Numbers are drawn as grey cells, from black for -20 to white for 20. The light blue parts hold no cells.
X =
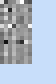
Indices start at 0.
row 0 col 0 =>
15
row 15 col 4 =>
0
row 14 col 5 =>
1
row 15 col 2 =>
0
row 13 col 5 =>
2
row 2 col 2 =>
-14
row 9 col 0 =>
-1
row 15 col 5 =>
2
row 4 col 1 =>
13
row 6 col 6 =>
2
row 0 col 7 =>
-7
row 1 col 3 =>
6
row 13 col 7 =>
-1
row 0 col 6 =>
-4
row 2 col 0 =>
6
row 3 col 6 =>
5
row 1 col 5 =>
3
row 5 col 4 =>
-1
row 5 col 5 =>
-2
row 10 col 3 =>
5
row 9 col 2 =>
3
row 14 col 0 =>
-3
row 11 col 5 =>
3
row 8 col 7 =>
3
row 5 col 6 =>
6
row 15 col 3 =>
7
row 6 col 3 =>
-8
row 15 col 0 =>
-2
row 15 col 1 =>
5
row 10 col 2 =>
2
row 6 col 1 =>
7
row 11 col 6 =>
4
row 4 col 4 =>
1
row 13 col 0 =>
2

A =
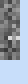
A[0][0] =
-5
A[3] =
[0, -7, -1, -2, 0]
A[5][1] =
2
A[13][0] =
4
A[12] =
[-8, -11, -2, -10, -6]
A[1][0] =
-6
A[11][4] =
-3
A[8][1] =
-6
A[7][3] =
-4
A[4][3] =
3
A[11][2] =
-9
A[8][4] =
-2
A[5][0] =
-4
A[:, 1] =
[-1, 5, 0, -7, -5, 2, 0, -3, -6, -9, -4, -2, -11, -3, -3]
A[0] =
[-5, -1, -9, 2, -3]
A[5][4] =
-7
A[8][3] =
2
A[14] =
[1, -3, -9, 1, -4]
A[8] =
[-2, -6, -7, 2, -2]
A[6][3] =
6

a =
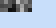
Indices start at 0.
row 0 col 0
-6
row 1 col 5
5
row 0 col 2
-7
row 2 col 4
-7
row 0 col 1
2
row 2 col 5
8
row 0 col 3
-10
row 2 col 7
-15

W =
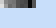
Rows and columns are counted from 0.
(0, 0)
12
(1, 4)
-7
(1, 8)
-7
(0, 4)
-7
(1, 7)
-19
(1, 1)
4

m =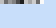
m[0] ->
10
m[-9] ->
4
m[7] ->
6

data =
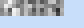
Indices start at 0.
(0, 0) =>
6
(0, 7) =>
-6
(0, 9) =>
4
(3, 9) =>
5
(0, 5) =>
-3
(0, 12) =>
10
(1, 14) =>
2
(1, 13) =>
-2
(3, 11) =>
3
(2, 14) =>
-13
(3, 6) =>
10
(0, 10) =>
-6
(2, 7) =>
4
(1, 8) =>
0
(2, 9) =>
5
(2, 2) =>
-6
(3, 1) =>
6
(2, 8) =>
-7
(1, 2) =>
12
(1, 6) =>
9
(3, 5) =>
1
